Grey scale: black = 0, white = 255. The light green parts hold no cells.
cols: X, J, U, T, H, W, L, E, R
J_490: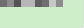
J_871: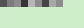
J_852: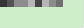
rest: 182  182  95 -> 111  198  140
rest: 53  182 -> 140  69  168  140
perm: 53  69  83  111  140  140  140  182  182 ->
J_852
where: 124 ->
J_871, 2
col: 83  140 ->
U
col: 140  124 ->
J
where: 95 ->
J_490, 6

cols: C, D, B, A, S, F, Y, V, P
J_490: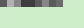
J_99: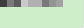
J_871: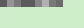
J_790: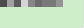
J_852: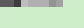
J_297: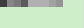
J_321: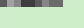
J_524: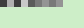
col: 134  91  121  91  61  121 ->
B
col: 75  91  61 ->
C
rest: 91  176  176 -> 176  161  148
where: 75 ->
J_790, 1
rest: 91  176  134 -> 61  61  91  134  91  107
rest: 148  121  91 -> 91  134  176  121  107

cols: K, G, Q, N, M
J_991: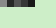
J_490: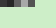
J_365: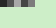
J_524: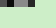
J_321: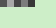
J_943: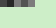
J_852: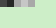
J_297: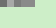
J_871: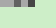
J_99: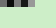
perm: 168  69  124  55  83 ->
J_321
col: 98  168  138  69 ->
Q
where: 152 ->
J_99, 5

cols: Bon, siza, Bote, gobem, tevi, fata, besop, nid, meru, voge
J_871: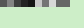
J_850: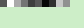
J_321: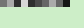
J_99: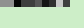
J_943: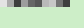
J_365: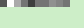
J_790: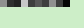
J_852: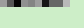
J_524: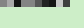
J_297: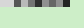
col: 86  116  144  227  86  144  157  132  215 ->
Bon
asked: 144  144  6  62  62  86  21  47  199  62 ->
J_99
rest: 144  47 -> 35  199  62  86  62  144  62  6
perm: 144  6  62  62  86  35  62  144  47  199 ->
J_790
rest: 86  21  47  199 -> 62
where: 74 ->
J_321, 6
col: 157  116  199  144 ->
gobem

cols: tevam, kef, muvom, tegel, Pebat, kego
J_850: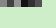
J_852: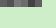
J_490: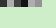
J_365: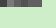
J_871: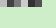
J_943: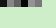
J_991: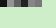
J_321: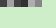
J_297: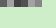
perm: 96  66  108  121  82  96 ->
J_852
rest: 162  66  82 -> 162  134
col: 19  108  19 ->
tegel
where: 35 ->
J_991, 4

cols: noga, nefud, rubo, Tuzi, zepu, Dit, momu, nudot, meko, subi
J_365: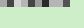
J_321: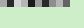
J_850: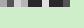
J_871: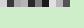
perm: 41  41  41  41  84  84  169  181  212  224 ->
J_850
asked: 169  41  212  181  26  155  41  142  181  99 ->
J_321
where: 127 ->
J_871, 6
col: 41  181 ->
meko
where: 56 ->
J_871, 2
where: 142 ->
J_321, 8
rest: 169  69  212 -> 181  69  155  41  181  181  84

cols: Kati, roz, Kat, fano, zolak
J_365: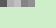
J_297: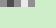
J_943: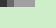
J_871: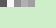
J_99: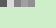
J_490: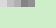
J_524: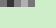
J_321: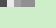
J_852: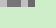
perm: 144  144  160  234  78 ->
J_321
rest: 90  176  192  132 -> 144

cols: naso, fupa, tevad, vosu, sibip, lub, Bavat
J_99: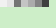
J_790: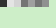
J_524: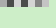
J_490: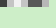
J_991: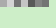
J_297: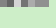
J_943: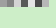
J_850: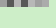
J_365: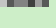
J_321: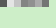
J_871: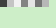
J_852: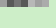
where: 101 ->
J_297, 2
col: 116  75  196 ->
vosu
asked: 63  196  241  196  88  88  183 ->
J_490
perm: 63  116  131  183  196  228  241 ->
J_871
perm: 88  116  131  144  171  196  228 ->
J_321

